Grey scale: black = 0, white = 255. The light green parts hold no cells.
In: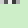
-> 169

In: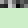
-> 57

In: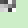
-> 198

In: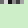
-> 64

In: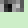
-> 146

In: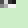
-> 135

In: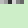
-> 131
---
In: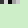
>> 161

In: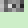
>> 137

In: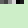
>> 0

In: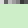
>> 58

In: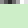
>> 252

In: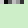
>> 151

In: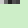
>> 81

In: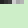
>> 166

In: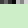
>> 135
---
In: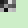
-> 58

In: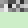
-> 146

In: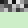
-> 60

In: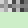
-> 155

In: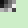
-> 56

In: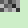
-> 144

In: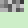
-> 125

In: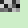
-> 199
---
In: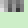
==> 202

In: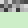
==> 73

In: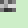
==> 192

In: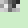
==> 154

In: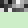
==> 34

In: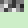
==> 165

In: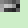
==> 160

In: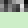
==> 151

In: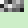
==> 37
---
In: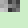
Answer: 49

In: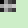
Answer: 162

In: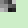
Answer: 158

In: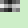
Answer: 30

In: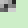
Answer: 93

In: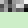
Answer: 93

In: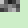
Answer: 153

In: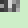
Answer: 141

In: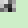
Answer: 149
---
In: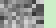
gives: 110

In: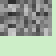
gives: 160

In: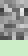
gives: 105

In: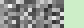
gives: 176

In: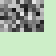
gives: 132
